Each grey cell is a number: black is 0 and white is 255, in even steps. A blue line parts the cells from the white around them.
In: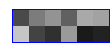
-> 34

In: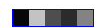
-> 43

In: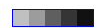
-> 53

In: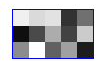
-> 28

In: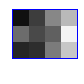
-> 37

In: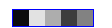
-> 61

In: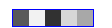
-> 89
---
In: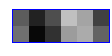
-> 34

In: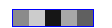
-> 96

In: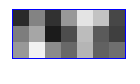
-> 41

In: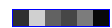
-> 47

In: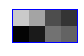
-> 26

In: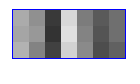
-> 57

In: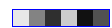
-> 47

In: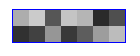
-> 49

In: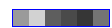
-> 74

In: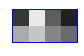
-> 54
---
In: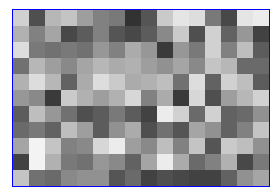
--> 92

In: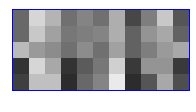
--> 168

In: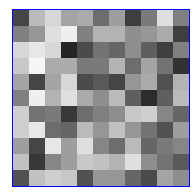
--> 128

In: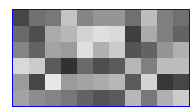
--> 176

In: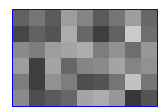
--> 151

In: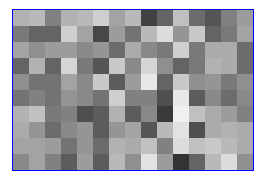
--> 108

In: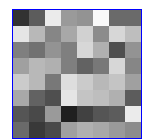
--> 147

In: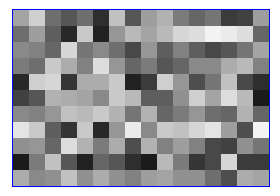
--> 164
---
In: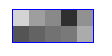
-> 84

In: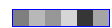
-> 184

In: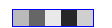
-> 186

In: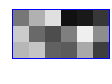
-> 197

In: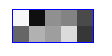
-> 102

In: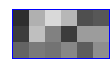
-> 122
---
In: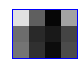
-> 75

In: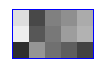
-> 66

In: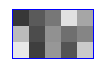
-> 202

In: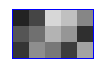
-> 163

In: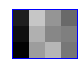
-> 119

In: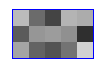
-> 210
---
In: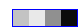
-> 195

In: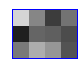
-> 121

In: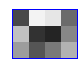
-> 157

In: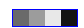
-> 106

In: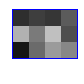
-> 21

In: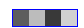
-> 93

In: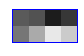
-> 118

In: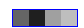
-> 101

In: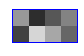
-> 65

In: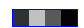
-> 49
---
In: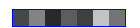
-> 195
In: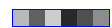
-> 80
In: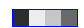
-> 198
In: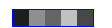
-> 193
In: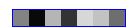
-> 194
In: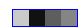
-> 94
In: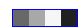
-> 246
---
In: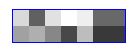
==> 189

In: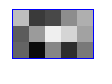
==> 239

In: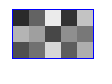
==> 71

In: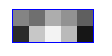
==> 243

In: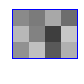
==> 130

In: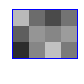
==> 149

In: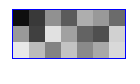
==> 99
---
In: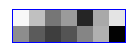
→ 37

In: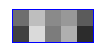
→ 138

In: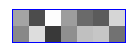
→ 106

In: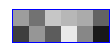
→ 183

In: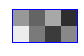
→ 100

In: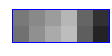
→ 182
